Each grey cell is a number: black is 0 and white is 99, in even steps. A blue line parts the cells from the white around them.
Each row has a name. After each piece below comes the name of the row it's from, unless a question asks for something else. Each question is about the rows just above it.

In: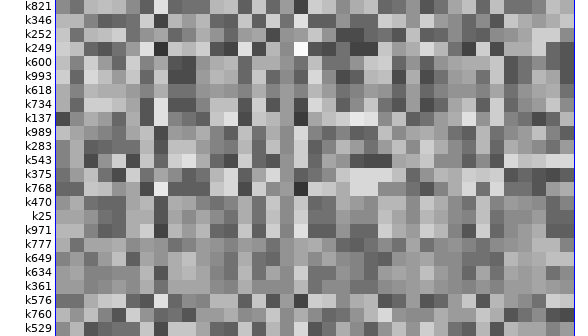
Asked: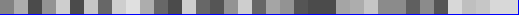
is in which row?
k543
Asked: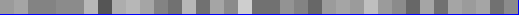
k634
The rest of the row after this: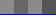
[77 67 60 67 77]
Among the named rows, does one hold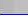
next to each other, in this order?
yes
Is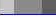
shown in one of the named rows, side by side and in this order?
yes
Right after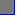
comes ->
[71]

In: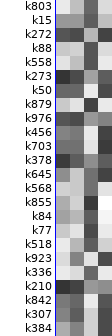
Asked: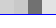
k568
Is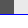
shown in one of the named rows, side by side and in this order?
yes
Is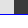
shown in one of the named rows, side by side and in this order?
yes
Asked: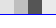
k558
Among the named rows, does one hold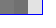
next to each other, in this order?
no

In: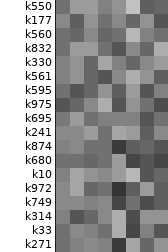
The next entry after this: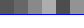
[57]
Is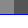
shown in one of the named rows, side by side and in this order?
no
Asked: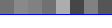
k33
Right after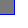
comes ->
[60]
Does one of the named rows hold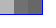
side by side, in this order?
no
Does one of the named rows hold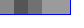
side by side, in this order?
no
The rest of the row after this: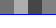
[33]

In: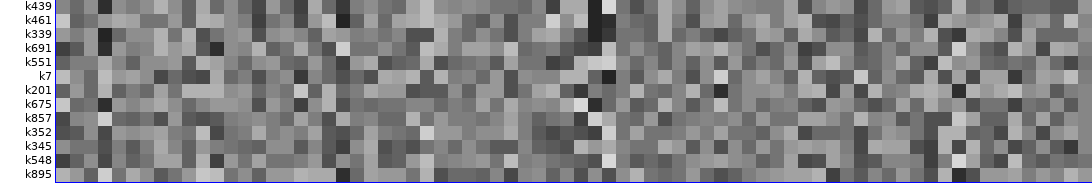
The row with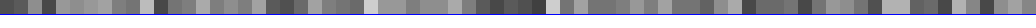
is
k352
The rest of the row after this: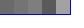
[45 45 25 31 69 77 80 55 41 52 38 52 38 55 35 59 38 49 41 59 31 63 73 52
 38 41 52 66 38 25 73 55 59 41 38 45 41 59 41 28 45]
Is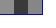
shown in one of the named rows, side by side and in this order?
yes
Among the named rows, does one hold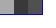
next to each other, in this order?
no

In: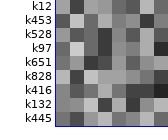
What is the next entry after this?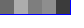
[49]
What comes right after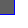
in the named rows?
[55]
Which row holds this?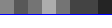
k416

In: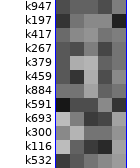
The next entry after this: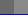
[57]
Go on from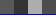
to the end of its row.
[53]
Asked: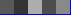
k459
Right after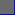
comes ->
[53]

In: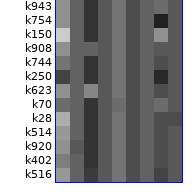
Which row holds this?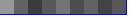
k516
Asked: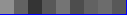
k943
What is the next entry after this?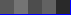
[34]
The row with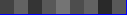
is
k250

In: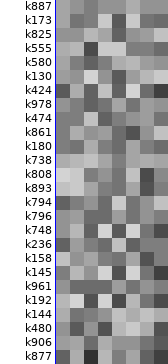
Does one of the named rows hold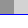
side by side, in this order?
yes
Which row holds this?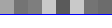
k173

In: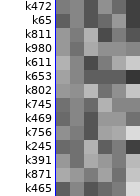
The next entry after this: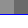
[25]
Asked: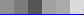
k756
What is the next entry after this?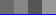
[59]
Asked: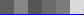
k465

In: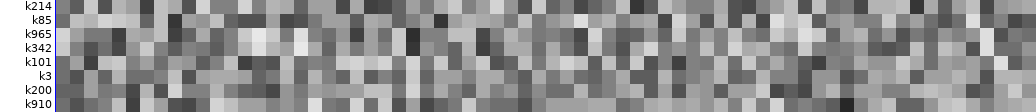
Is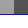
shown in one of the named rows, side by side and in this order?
yes
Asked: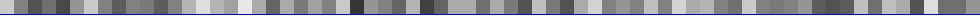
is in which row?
k342
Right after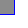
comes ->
[43]
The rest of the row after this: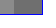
[70 43 50 62 70 36 62 32 62 58 36 62 62 78 28 36 28 58 70 43 62 62 50 50
 70 74 70 62 32 39 62 78 58]
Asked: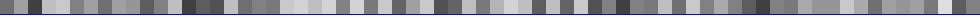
k101

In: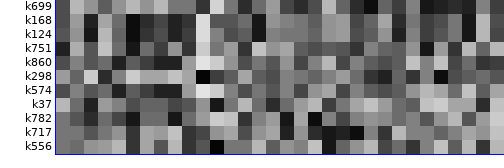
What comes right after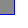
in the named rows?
[42]
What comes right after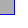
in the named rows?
[33]
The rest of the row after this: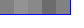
[33 57 71 33 60 79]
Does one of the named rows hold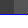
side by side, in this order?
yes
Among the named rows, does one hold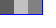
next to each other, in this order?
yes

